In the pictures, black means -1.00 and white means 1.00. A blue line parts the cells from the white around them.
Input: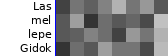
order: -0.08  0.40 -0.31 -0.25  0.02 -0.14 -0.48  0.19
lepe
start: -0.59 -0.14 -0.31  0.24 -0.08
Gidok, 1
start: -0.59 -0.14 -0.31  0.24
Gidok, 1
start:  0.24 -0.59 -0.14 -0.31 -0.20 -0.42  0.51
mel, 2

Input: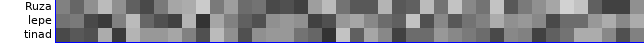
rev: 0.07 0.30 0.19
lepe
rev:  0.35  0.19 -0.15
lepe
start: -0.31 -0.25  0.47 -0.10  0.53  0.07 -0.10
Ruza, 25
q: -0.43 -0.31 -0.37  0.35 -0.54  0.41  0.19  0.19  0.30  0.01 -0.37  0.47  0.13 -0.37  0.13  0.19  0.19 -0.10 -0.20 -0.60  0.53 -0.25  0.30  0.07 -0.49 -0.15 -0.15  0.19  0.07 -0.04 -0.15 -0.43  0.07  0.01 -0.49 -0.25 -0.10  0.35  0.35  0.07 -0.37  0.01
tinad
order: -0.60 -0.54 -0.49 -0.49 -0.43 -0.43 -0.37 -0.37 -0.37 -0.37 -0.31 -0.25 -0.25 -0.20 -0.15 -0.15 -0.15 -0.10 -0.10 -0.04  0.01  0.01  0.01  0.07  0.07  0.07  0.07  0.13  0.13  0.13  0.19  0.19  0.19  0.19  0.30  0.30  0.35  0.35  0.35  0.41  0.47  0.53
lepe

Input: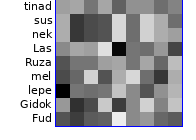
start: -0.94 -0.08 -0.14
Las, 5
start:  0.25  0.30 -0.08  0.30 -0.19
Ruza, 4
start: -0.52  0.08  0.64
Gidok, 5
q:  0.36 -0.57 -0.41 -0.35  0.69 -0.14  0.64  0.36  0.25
nek
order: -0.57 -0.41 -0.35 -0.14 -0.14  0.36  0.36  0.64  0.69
sus
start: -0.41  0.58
Gidok, 3
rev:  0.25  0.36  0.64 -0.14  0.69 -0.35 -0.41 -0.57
nek

